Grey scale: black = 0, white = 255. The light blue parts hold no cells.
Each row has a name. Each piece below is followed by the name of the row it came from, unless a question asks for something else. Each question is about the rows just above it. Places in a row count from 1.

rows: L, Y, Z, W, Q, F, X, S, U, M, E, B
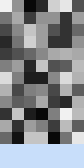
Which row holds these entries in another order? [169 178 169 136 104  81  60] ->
Q
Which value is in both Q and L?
[81]

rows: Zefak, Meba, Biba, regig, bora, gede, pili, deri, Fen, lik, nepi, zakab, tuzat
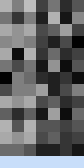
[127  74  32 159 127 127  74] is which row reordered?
deri
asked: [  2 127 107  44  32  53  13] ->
pili
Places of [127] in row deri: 2 3 7
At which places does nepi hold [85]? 2 4 5 7
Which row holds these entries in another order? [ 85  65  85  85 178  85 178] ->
nepi

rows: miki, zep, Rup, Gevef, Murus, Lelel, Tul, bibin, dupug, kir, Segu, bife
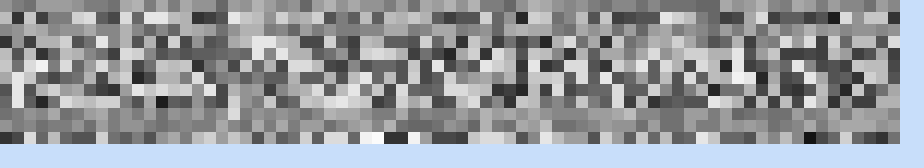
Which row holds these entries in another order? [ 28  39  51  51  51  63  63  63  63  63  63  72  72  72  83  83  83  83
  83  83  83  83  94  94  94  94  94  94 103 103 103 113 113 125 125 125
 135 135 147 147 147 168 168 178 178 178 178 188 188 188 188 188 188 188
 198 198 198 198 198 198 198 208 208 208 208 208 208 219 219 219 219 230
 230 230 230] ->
dupug
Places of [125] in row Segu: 2 5 6 10 13 15 17 18 23 25 42 49 59 60 66 69
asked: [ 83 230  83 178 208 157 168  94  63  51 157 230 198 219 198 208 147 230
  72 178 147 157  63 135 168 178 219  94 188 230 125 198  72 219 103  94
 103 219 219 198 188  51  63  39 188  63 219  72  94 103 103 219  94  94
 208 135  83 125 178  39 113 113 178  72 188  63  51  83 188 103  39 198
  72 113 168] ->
bibin
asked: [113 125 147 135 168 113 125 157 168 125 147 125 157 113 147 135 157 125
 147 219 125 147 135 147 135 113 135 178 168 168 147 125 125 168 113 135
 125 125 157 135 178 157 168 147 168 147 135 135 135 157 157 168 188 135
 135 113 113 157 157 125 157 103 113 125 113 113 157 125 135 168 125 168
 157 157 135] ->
kir
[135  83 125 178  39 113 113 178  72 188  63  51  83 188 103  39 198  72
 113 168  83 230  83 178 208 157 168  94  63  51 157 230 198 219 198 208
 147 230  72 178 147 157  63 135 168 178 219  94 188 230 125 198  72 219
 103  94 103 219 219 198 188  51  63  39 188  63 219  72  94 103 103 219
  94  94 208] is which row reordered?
bibin
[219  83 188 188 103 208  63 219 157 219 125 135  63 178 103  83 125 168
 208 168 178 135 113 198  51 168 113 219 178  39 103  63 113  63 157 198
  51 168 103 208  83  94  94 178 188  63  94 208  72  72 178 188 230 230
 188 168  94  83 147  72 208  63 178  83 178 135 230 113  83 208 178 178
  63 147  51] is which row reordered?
Gevef
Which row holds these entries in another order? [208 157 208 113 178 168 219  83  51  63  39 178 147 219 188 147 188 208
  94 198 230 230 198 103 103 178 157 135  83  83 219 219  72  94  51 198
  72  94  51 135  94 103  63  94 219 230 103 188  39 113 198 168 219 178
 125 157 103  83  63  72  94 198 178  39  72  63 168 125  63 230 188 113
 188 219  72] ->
bibin

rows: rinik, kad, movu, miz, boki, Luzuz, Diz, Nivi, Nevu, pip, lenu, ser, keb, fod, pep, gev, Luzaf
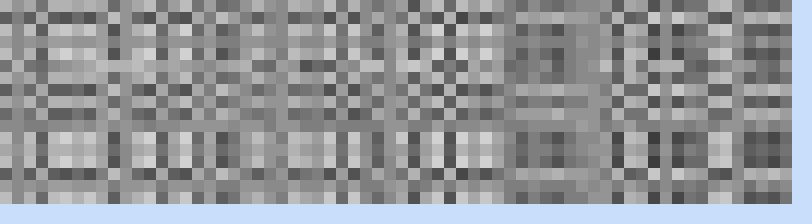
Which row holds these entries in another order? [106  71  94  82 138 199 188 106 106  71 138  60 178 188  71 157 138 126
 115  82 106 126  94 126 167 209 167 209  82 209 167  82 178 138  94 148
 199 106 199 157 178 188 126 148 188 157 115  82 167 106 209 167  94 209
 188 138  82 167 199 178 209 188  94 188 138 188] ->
fod
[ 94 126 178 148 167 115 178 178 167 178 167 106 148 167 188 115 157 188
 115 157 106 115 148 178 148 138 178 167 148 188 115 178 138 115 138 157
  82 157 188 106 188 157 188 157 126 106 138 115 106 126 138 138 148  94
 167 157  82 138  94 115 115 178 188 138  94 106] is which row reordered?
rinik
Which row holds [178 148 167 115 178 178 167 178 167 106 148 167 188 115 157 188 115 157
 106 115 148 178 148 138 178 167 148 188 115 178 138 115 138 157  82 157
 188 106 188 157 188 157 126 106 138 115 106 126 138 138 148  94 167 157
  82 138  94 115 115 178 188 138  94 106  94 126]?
rinik
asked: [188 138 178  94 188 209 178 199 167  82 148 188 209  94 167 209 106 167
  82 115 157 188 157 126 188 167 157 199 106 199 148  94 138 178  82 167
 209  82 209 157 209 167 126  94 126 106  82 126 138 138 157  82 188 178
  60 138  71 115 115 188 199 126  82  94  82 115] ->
boki
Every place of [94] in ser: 4 14 32 44 58 64

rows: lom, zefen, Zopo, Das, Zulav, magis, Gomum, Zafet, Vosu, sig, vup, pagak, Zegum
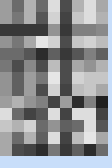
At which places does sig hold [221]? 1 5 7 8
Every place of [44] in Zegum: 4 8
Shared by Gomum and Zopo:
[147]
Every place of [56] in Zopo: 1 2 3 4 6

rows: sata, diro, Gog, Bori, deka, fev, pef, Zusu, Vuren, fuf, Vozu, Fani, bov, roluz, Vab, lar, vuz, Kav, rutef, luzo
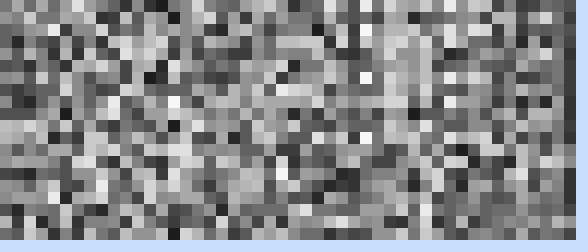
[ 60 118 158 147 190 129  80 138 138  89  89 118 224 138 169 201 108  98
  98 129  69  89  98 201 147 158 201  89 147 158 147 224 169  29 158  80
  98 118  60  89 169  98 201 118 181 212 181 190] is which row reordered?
Vozu
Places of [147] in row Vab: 7 8 10 27 34
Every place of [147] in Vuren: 5 7 9
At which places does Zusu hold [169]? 17 27 34
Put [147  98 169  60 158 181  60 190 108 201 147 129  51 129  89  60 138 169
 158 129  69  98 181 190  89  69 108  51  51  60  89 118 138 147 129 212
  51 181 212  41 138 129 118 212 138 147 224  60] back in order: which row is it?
deka
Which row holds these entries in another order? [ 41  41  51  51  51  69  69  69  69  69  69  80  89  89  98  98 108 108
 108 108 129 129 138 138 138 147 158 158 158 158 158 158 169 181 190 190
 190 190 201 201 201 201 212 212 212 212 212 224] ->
Bori

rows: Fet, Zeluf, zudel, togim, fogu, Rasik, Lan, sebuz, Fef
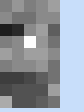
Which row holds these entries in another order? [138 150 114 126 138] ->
Rasik
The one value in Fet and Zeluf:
[138]
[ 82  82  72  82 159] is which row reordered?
sebuz
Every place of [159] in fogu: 1 3 4
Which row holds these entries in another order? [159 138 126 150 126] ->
Fet

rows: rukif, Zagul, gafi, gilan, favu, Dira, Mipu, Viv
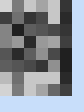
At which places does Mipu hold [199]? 3 4 5
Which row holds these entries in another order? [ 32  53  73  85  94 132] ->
gafi
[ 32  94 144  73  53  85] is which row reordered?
Dira
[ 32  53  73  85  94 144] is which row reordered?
Dira

